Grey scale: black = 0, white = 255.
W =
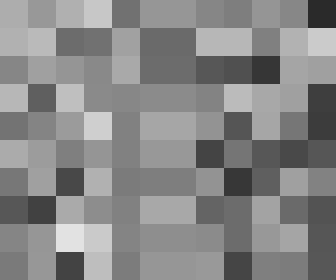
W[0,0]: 173
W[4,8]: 85
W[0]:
[173, 152, 176, 199, 113, 150, 150, 134, 126, 149, 135, 42]
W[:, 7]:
[134, 183, 87, 131, 147, 68, 147, 100, 139, 153]
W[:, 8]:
[126, 183, 80, 187, 85, 117, 55, 108, 108, 69]
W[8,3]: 202
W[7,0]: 87
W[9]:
[122, 151, 67, 190, 124, 150, 150, 153, 69, 127, 124, 87]
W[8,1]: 150
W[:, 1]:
[152, 186, 160, 95, 132, 156, 160, 65, 150, 151]
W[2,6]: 108
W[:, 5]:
[150, 106, 108, 139, 166, 152, 126, 168, 142, 150]
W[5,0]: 171
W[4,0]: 115
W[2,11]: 160
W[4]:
[115, 132, 155, 207, 129, 166, 166, 147, 85, 166, 118, 60]
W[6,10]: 160
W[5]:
[171, 156, 127, 149, 129, 152, 152, 68, 117, 87, 73, 86]
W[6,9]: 95
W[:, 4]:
[113, 161, 169, 135, 129, 129, 123, 129, 132, 124]
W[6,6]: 126
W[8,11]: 86
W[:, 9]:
[149, 128, 54, 168, 166, 87, 95, 163, 152, 127]
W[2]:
[134, 160, 149, 137, 169, 108, 108, 87, 80, 54, 165, 160]
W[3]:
[183, 95, 191, 138, 135, 139, 139, 131, 187, 168, 160, 62]
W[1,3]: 113

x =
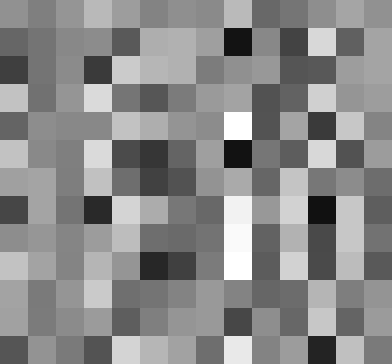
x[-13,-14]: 145
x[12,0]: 85
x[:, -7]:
[138, 159, 124, 154, 140, 159, 147, 104, 115, 123, 153, 153, 110]
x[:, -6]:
[186, 19, 144, 163, 255, 18, 170, 242, 250, 255, 131, 71, 233]
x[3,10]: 98
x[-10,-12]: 149
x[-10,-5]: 82
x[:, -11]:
[185, 140, 58, 218, 136, 218, 193, 41, 156, 181, 202, 155, 83]
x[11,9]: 142
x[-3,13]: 148
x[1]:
[102, 116, 136, 140, 89, 174, 177, 159, 19, 136, 67, 216, 96, 164]
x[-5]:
[141, 150, 133, 156, 189, 110, 106, 115, 250, 98, 178, 73, 199, 114]
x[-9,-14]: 100
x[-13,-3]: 142
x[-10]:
[194, 113, 149, 218, 117, 86, 123, 154, 163, 82, 98, 208, 149, 157]
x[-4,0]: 194
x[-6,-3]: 17
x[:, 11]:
[142, 216, 88, 208, 58, 216, 119, 17, 73, 74, 181, 199, 35]
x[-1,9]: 131
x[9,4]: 149
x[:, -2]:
[165, 96, 157, 149, 199, 82, 140, 199, 199, 188, 126, 100, 192]
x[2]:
[63, 116, 139, 58, 203, 182, 177, 124, 144, 152, 85, 88, 157, 164]
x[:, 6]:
[143, 177, 177, 123, 148, 100, 82, 119, 106, 64, 131, 149, 162]
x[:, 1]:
[127, 116, 116, 113, 141, 137, 164, 164, 150, 163, 122, 123, 147]

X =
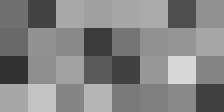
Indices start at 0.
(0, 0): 112
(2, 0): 49
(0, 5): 170
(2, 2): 162
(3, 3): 181
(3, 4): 122
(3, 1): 195
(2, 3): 90
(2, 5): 152
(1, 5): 144

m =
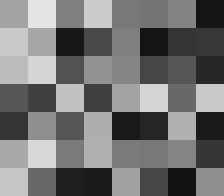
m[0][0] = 164
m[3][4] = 162
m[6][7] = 142
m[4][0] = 52
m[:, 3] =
[204, 72, 145, 64, 174, 175, 26]
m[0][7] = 21
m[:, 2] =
[128, 24, 82, 194, 85, 122, 31]
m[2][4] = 134
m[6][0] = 197
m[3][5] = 212
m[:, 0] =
[164, 201, 188, 86, 52, 168, 197]
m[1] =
[201, 166, 24, 72, 127, 21, 52, 56]
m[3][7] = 201
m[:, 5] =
[116, 21, 70, 212, 37, 120, 71]

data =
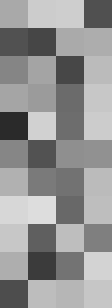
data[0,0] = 169
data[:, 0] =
[169, 81, 133, 165, 42, 134, 177, 215, 199, 174, 77]
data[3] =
[165, 155, 107, 199]
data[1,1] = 70
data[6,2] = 114
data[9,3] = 211
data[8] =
[199, 95, 190, 127]
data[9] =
[174, 59, 115, 211]
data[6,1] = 122
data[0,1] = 204

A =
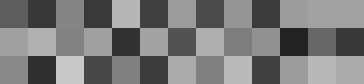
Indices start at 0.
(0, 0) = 93
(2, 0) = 137
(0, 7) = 75
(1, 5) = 163
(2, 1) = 48
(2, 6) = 170
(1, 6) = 82
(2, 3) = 71
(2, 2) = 201
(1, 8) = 125
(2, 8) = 186
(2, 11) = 184
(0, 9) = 59
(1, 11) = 103

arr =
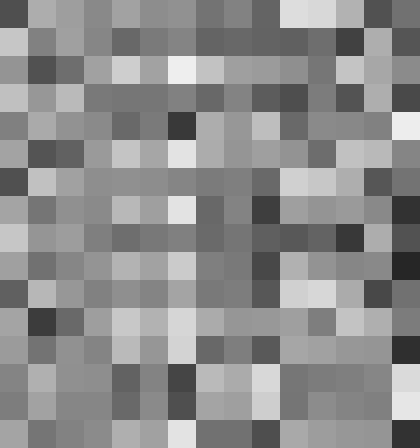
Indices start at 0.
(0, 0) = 79
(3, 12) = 83
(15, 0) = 164
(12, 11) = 161
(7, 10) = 159
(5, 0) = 163
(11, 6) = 214
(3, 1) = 151
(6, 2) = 161
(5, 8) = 149
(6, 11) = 199
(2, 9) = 155
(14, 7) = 164
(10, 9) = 87
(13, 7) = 186
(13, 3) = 142
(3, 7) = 104
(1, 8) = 104
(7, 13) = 137
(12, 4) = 186
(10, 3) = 129
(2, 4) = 206
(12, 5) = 150
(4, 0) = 128
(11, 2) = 105
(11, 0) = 164
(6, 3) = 142
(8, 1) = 149
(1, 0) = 198
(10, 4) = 143
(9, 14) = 38
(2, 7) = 194
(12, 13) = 149
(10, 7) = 121
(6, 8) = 127
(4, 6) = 57
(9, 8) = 121

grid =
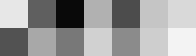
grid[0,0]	231
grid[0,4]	76
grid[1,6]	243
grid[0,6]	217

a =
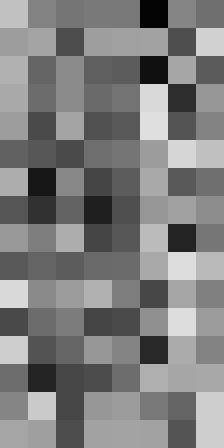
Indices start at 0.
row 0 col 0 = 193
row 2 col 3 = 95
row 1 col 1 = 164
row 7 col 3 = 31
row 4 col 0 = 157
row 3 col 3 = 106
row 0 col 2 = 117
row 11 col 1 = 108
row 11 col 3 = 69
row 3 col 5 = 217
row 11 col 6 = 220
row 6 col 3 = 69
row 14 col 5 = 120
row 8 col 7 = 118
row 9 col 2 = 92
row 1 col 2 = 77
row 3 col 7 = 151
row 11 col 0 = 73
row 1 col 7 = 209
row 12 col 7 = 131
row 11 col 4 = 74
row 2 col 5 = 16
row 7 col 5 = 150
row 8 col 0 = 153
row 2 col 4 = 92
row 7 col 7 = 141
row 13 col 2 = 70
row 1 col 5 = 162
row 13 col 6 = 166
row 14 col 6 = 100
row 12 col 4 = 132
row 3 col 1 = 108
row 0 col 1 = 130
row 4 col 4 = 89
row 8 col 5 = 187
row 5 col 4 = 117
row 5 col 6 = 214
